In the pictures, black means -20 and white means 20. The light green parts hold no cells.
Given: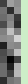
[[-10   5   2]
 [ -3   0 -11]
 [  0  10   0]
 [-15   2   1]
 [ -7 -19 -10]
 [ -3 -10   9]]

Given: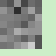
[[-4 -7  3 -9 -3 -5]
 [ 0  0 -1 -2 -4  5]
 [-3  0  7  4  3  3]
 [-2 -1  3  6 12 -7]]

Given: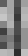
[[ -5   6  -7   5]
 [ 11   7 -11   9]
 [-10   2  -8   3]
 [ -8   1  -8   3]]

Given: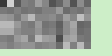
[[-11  13  -6   0  -1   5   1  -7  -4   2  -7   2  -4]
 [  4   3  -1   4   9   1   1   2  -1   5   1  10   3]
 [  7   7   2   0   0   3  -1   0  -4   2   5  -3  -2]
 [  2   0   2   3   3   0   1   2  -3   9   0   9  -1]]

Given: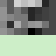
[[  0  -6  13  10  12   8 -14  -9]
 [  3   1  -1  -1 -14 -11 -10  -9]
 [  3   0  -5  -6 -20 -15  -9  -9]]

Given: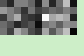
[[ -7 -14   0   0  -4 -15   2 -14  -3  10 -17]
 [-11   0   7 -10 -12 -14  19   6   9   6 -15]
 [ -2 -10   7   1  -8 -12   6  -6   2  10 -19]]

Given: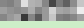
[[  1   0   3  15   8   7   1  -9  -1  -5   2  11]
 [  1   4   6 -11   1  -6   4  11   0  -1   1   5]]

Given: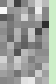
[[  0   9 -10   0   7  14   9]
 [ -6  -3   3  13   3  10   1]
 [  2  -2   8  -1  11  -9   4]
 [  1   8  -2  -5  -1  -3   4]
 [ 13   3  12   7   0   4   4]
 [  5   3  -2   4   0  12   5]]
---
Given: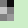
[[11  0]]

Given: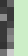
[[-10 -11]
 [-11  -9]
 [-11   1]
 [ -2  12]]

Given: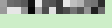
[[  4  16  16   3 -19   6  -8  15 -11  -8  -2  -7   3 -15  -3]]

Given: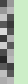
[[  4   9]
 [ -6 -11]
 [-11   8]
 [ -8   7]
 [ -6 -10]
 [  7   9]]

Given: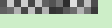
[[ -5  -3   8  -9  10  -9   8 -12 -11  -6  -3   8  -2 -11]]

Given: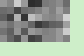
[[ -3  -2  -9  -3  -2   0   3   0   5   0]
 [  1  -2   2   1  -4 -11  -8  -5  -4   5]
 [  2  -4  -8   3 -10  -8   1   1   4   0]]
